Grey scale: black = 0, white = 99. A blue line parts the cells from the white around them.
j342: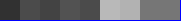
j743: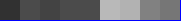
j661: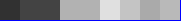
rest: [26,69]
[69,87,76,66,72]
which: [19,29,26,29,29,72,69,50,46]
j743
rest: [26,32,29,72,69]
[46,46]
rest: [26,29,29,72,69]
[50,46]
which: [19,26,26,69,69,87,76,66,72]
j661
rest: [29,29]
[72,69,50,46]

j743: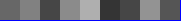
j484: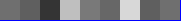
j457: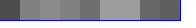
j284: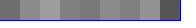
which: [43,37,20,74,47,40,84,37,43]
j484
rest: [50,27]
[54,68,20,27,57,33]
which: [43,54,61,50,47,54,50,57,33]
j284
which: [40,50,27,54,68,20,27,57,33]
j743

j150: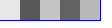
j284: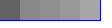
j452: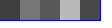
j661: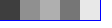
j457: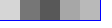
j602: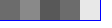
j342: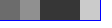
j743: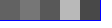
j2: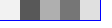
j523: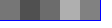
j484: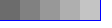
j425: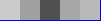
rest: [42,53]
[34,42,90]
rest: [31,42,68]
[50]
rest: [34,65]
[72]
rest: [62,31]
[65,72]
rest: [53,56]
[59,65]

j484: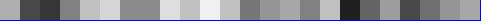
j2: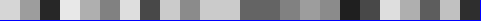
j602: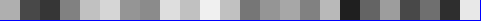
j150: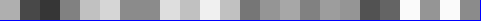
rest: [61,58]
[32,39,97,58,97,54]
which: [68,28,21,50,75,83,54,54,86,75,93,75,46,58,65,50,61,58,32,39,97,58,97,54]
j150

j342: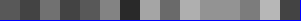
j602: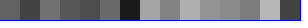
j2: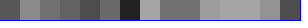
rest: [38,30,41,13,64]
[44,44,61,64,64,57,30]
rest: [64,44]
[44,61,64,64,57,30]
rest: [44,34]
[30,41,10,64,51,68,57,54,48,71,26]
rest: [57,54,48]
[71,26]

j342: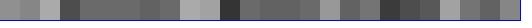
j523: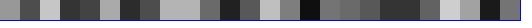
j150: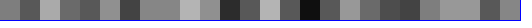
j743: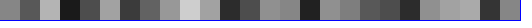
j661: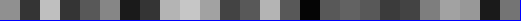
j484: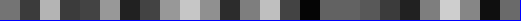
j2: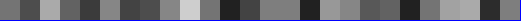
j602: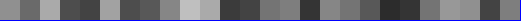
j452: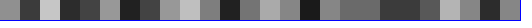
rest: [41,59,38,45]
[23,30,34,63,45,38,52]
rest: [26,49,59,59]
[34,52]
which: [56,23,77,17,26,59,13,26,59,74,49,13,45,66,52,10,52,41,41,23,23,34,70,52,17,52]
j452
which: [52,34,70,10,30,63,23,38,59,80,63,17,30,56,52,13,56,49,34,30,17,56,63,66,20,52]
j743
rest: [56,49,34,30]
[17,56,63,66,20,52]
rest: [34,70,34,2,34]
[38,34,23,26,49,63,59,10,45]

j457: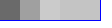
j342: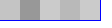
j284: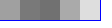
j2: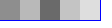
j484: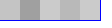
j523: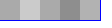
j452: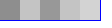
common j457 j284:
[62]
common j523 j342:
[79]
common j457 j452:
[76]
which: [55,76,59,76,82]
j452
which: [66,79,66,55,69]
j523
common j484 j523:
[79]
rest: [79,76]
[76]

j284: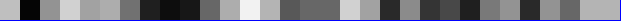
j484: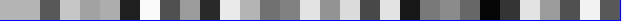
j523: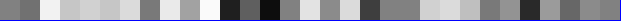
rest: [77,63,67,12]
[97,31,60,16,91,70,44,50,88,57,85,28,88,9,47,54,40,2,20,88,60,31,94,34]
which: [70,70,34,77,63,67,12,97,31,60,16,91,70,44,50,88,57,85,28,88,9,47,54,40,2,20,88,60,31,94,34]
j484
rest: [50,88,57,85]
[28,88,9,47,54,40,2,20,88,60,31,94,34]
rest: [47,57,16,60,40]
[54,50]

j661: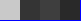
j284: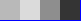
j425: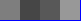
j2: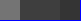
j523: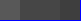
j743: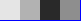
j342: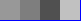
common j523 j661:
[24]
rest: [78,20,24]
[16]
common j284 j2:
[20]
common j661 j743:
[16]
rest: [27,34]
[59]
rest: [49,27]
[34,59]
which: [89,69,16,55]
j743

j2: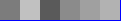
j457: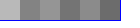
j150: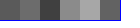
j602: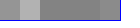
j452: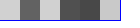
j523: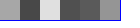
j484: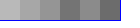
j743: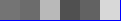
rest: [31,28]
[78]
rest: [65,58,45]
[54,42]

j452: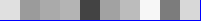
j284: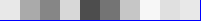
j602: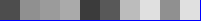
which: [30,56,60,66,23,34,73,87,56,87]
j602
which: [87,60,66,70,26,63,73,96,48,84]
j452
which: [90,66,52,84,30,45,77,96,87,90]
j284

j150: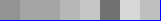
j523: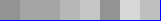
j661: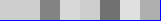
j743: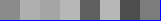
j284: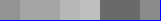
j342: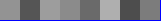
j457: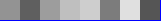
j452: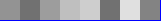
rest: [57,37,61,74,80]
[48,87,33]
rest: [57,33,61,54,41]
[68,30,48]
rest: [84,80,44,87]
[68]
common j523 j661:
[84]
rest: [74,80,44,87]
[51]

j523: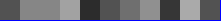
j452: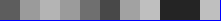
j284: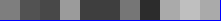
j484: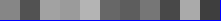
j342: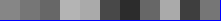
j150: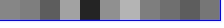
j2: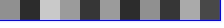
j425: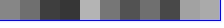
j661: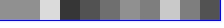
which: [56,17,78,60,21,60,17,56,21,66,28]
j2
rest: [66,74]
[66]

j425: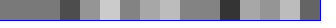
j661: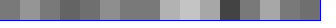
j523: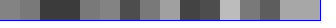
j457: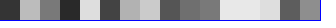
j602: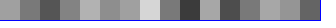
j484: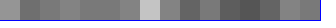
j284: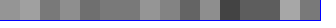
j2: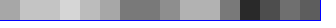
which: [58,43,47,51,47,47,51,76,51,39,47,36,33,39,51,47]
j484
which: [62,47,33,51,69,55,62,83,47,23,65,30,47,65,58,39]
j602
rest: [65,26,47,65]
[47,43]
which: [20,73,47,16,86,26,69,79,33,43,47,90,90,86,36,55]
j457
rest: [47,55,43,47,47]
[58,51,39,55,26,36,36,65,47]

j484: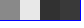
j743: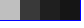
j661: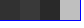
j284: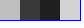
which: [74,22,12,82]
j284
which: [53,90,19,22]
j484
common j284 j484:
[22]
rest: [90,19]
[22]

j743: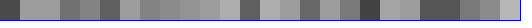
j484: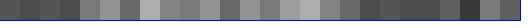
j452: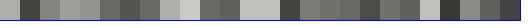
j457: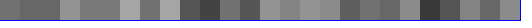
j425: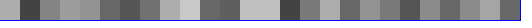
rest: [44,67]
[78,40,37,74,74,26,47,67,40,57,47,33,54,40,54,64,40]
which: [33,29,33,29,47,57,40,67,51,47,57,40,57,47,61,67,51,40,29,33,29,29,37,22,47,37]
j484

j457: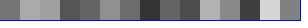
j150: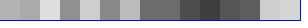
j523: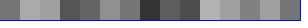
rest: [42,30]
[24,33,36,80,83]
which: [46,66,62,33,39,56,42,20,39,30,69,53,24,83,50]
j457
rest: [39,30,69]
[53,24,83,50]
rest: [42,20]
[39,30,69,53,24,83,50]

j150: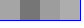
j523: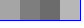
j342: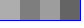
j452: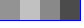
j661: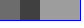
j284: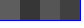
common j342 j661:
[61]
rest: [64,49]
[42,71]
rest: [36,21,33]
[25]

